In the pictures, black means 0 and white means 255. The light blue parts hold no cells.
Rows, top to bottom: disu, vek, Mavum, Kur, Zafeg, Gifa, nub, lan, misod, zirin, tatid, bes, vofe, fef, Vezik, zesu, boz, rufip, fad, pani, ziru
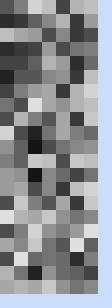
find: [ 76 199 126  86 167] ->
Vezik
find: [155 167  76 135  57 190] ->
fef
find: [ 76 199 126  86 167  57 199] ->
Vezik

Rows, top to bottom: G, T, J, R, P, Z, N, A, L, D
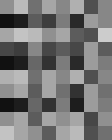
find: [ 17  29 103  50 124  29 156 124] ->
A
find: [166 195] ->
J
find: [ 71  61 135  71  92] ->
R
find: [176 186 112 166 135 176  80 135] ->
Z
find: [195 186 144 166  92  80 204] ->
J
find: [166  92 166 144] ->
L
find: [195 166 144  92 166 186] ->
D

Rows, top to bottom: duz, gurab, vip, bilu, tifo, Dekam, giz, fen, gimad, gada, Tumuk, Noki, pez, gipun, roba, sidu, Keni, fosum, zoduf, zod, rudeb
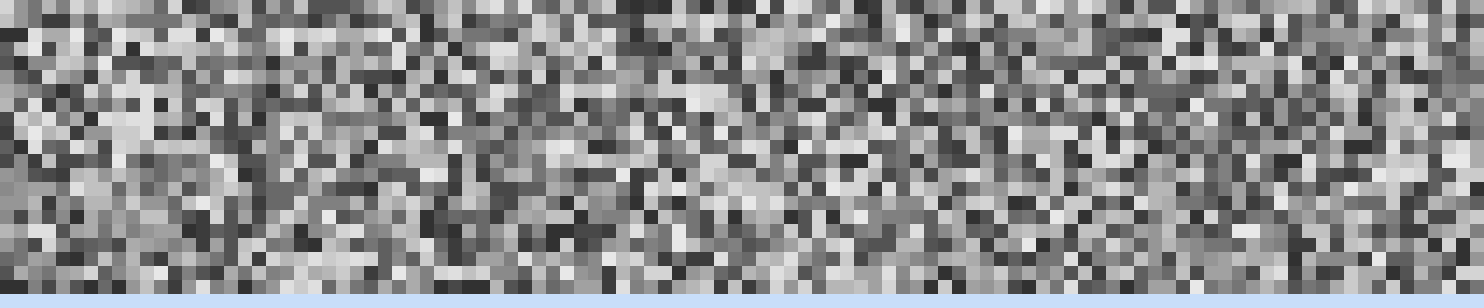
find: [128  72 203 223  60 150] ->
zod
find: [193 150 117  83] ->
zoduf
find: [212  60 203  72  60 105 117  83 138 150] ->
gimad
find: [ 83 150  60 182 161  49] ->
vip
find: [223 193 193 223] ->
giz
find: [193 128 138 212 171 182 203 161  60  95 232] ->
zod
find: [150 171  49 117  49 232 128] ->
Dekam

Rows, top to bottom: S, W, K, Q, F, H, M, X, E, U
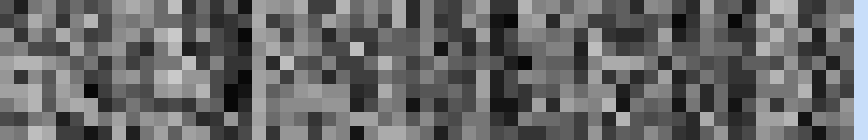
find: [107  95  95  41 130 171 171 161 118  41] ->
F
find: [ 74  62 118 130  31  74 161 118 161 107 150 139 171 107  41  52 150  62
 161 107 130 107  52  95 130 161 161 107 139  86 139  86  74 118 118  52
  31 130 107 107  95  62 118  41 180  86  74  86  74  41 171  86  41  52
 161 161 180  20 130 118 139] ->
E
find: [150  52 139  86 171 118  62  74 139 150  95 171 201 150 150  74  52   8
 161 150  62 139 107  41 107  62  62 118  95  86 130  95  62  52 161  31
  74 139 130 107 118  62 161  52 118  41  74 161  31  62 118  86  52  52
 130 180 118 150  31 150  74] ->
H
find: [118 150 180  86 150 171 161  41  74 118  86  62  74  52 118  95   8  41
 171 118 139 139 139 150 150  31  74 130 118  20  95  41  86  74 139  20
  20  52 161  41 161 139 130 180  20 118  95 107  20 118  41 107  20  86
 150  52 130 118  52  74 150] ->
X
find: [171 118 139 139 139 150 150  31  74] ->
X
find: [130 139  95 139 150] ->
S

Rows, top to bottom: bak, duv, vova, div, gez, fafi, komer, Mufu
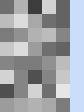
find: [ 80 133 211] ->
komer
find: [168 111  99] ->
duv

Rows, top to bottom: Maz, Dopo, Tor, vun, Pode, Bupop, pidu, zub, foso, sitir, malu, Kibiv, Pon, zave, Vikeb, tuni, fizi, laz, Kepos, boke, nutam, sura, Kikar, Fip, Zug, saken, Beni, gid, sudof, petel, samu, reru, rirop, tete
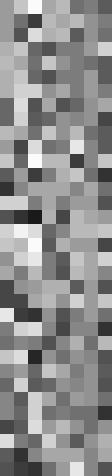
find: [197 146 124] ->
Pode
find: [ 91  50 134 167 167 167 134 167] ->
rirop
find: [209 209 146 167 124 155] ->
pidu
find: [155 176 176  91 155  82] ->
nutam
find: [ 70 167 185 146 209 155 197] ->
sura
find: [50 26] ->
tuni

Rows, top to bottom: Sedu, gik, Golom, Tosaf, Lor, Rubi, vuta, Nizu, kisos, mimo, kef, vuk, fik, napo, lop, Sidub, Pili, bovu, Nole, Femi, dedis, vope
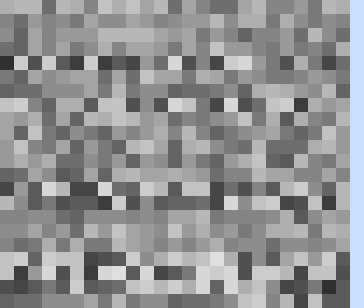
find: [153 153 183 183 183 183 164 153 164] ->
Golom
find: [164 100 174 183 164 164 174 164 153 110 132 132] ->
fik
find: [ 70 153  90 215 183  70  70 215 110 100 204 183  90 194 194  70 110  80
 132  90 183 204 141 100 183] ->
napo
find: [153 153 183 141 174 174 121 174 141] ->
gik
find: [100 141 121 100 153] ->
mimo
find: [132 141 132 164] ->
Sidub

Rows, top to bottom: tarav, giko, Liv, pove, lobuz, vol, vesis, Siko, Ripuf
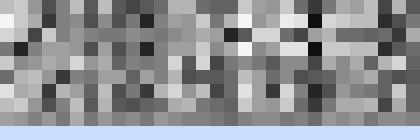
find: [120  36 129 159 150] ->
giko
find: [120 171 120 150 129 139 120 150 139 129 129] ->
Ripuf
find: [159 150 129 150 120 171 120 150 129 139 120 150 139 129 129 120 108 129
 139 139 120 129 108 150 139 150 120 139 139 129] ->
Ripuf
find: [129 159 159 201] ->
pove
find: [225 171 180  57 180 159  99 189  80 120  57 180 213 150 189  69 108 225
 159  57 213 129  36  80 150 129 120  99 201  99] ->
vesis

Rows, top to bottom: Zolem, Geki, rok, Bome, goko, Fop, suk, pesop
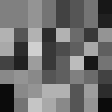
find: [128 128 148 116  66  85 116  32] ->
Geki
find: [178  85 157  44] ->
suk
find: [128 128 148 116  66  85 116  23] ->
Zolem

